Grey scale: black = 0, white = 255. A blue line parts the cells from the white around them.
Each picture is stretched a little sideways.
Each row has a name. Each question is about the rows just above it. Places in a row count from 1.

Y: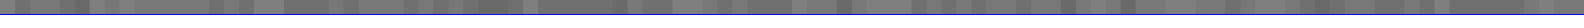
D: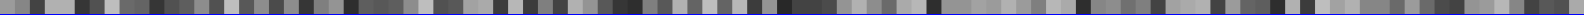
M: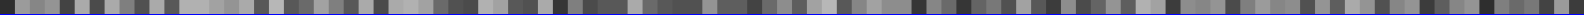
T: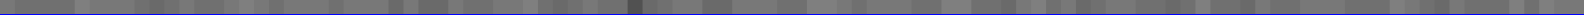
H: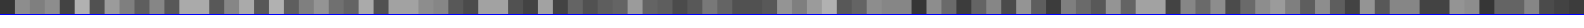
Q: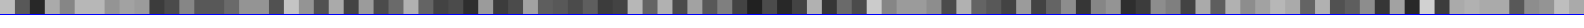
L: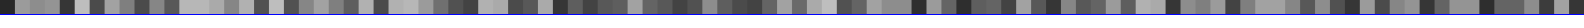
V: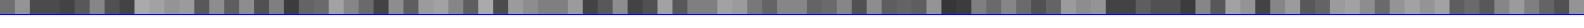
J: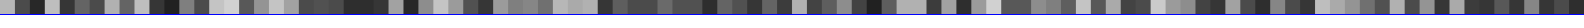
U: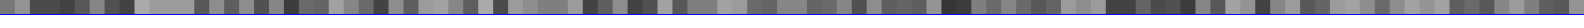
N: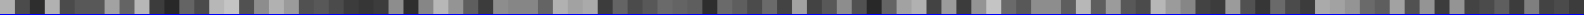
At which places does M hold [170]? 6 8 11 17 25 27 37 43 91
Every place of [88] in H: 12 15 18 31 47 52 57 74 93
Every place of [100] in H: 24 39 42 44 49 58 66 76 101 102

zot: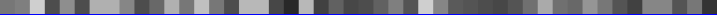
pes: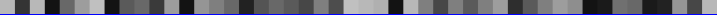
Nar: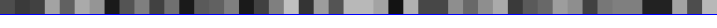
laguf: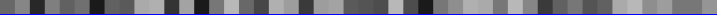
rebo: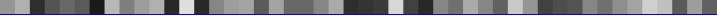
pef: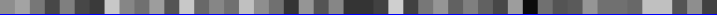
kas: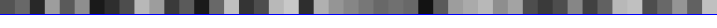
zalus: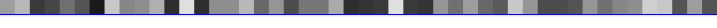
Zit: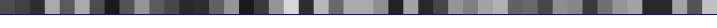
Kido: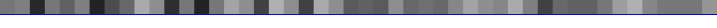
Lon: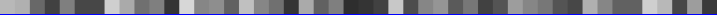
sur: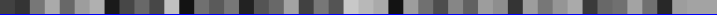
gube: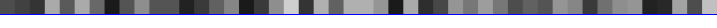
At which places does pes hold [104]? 5 10 16 19 43
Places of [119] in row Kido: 1 4 13 15 41 45 46 47
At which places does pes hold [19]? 4 8 13 27 40
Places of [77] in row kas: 9 18 36 38 44
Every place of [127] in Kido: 2 6 36
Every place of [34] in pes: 17 45
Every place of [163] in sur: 20 43 47 48

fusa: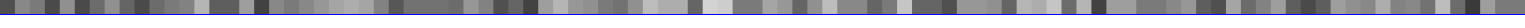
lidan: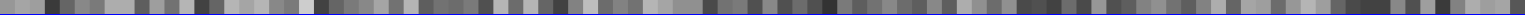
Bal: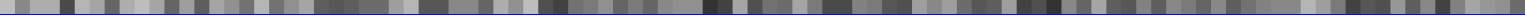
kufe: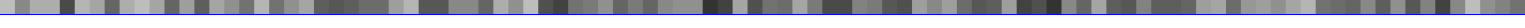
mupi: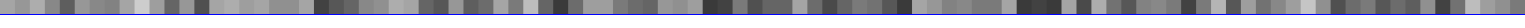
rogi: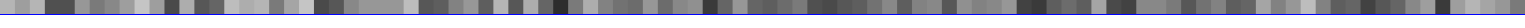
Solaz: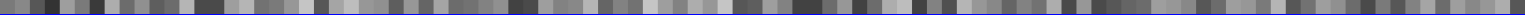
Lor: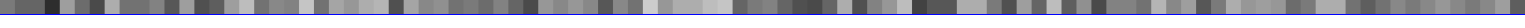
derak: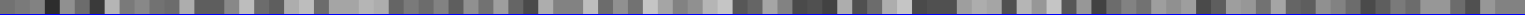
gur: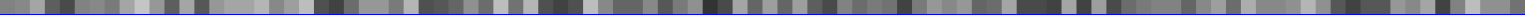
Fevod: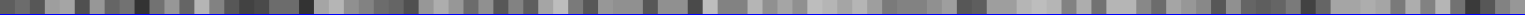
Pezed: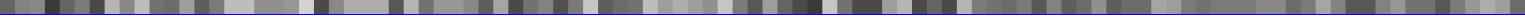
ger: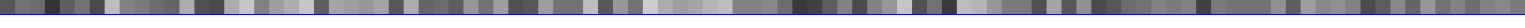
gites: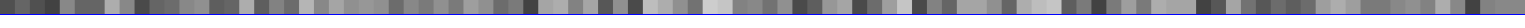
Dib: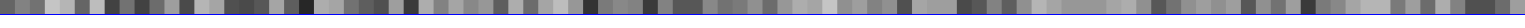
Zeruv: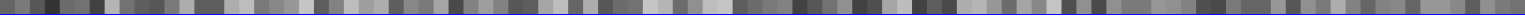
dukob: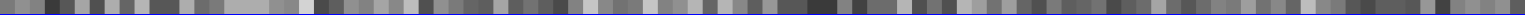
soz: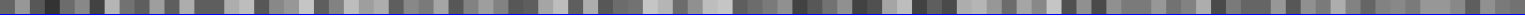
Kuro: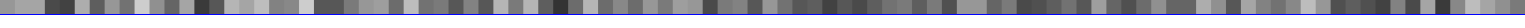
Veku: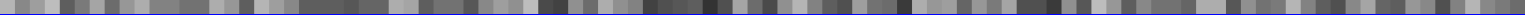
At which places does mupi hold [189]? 36 99
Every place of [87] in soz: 3 18 31 35 41 55 87

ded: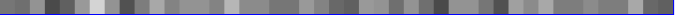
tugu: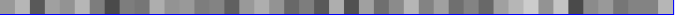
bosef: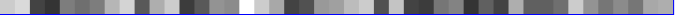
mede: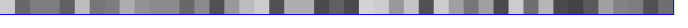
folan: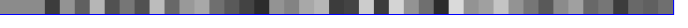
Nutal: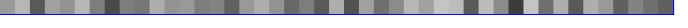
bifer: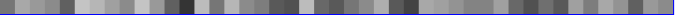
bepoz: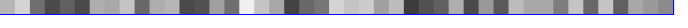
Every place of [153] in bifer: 3 11 44
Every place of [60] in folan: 4 23 26 42
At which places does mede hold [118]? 7 32

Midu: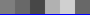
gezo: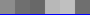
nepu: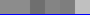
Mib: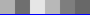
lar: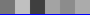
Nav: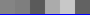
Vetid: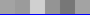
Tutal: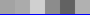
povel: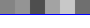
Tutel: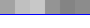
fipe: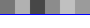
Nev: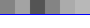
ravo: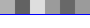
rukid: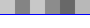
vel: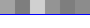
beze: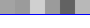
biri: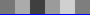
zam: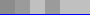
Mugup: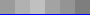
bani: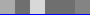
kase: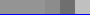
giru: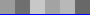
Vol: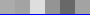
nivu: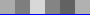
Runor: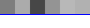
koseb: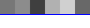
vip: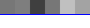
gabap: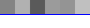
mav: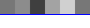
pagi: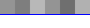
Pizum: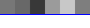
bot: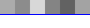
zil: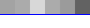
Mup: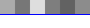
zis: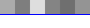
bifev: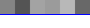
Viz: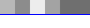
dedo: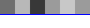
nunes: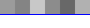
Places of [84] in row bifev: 2
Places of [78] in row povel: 3
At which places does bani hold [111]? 2 4 5
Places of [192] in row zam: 3 5 6
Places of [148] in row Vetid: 4

